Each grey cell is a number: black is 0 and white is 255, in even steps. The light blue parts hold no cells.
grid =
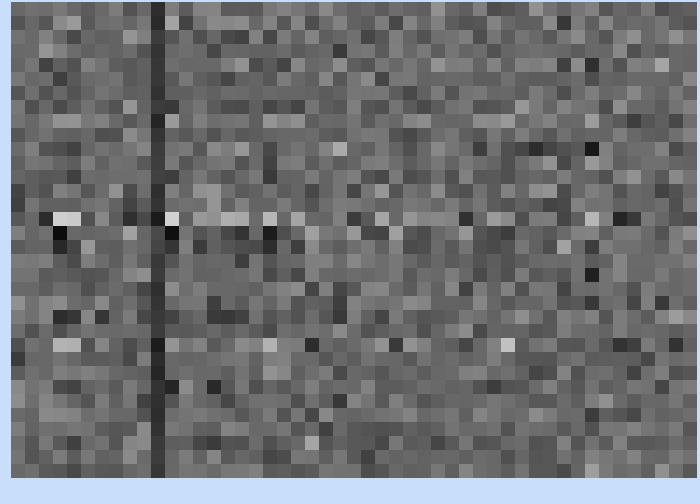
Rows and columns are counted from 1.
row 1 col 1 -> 104
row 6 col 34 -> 94
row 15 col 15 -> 149
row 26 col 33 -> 98
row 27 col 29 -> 107
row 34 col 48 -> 112
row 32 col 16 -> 83
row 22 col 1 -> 144
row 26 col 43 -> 94
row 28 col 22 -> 126
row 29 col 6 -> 84
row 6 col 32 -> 105
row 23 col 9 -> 123
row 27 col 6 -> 128
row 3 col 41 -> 138
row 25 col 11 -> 28
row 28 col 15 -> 41
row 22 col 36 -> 88
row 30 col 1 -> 106
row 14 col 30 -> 104
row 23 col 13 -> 94
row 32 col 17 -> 81
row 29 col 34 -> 106
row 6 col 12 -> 89
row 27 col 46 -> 110
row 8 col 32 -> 113
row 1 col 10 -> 104
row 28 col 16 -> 87
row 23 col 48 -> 156
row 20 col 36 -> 80
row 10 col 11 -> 52
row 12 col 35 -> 101
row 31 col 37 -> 115
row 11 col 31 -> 136
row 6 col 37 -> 96
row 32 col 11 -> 58
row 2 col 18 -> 104
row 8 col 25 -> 127

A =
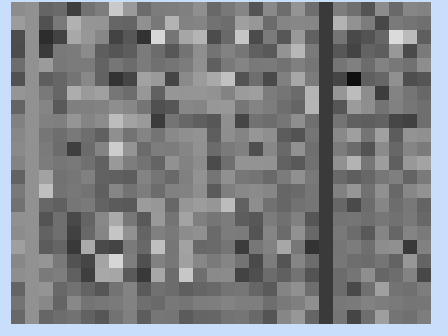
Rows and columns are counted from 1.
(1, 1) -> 140
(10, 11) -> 116
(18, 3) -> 92
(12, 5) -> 121
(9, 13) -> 103
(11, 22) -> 111
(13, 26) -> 103
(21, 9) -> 131
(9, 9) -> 162
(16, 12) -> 116
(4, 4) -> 121
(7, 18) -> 158
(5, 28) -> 120
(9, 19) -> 109
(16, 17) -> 93
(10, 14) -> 146
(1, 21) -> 148
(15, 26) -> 108
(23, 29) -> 112
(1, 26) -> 84
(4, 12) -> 87
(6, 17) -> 83
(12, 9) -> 125
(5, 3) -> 155
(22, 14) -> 125
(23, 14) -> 101
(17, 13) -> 140
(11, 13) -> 133
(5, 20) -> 114
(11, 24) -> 124
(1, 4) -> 106
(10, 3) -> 118
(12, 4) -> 118
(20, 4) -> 126
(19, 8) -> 214
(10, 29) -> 147
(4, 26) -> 99
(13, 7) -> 98

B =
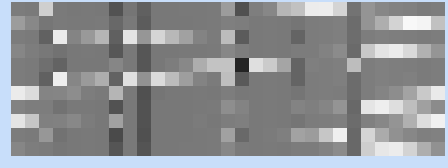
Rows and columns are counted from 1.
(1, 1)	124
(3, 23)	125
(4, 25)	106
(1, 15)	122
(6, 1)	124
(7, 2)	220
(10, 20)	127
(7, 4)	133
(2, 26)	148
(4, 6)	121
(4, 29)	217
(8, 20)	121
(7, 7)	122
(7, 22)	124
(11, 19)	122
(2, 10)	92
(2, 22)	124
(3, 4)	234
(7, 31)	234
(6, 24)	127
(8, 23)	133
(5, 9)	121
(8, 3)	125
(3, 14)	131
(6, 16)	190
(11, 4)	118
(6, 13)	158
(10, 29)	135
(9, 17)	127
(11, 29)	211
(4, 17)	125
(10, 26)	213
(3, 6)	153
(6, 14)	131
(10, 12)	120
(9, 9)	121
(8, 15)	122
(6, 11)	219

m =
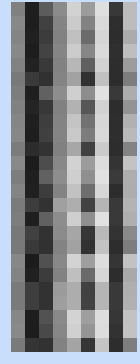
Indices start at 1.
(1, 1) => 128
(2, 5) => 203
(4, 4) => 133
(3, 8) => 45
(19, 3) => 81
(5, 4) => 130
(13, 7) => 225
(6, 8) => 45
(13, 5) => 207
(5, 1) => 130
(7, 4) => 141
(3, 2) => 32
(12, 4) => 136
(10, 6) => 124
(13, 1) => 125
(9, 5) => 196
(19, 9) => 194
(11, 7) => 202
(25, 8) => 45
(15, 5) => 174
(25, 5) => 164
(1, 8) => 56
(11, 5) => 167
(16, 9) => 175
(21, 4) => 155
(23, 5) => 211
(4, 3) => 67
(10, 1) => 135
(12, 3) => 77
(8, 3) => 56
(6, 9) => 125
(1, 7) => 223
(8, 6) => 87
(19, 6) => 158
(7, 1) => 125
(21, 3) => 50
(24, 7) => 220

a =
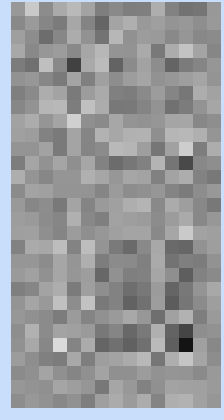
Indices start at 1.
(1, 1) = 152
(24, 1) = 142
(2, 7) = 101
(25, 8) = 112
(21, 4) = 173
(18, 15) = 158
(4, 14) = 164
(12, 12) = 117
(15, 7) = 154
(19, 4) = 166
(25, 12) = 95
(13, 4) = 149
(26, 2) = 142
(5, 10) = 162
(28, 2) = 147
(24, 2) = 177
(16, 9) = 158
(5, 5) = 65
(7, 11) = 156
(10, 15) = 149
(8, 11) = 147
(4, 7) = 183
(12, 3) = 146
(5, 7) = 187
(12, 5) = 143
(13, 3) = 135
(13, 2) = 148
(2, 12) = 148
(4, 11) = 121
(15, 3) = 141
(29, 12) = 174
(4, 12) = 172
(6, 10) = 165
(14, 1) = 139
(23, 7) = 145
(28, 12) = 163
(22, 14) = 139
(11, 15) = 173

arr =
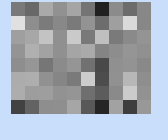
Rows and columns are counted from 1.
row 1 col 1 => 121
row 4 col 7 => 132
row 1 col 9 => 108
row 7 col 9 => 203
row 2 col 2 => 142
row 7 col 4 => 146
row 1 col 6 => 116
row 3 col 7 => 191
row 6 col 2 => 174
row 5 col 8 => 144
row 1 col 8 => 139
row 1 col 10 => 136
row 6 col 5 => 122
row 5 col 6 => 113
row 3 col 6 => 121
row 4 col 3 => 162
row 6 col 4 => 134
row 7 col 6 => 111
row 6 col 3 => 145
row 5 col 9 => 147
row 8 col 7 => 37
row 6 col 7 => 77
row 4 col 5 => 165
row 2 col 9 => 218
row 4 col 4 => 144

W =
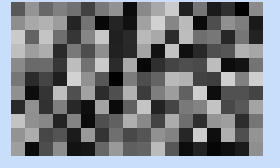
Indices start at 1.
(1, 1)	88
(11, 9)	95
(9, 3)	135
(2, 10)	161
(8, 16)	72
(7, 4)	190
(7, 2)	13
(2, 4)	157
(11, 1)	158
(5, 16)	12
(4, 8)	33
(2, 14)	10
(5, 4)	55
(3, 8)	32
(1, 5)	113
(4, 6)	78
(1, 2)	148
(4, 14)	40
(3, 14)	111
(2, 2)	168
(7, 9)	177
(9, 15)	149
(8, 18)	164
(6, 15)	62
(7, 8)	79
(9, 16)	158
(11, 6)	22
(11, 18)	143
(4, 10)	163
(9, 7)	79
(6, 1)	118
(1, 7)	120
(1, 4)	128
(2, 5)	36
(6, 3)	69
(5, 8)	43
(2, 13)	186
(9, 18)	117
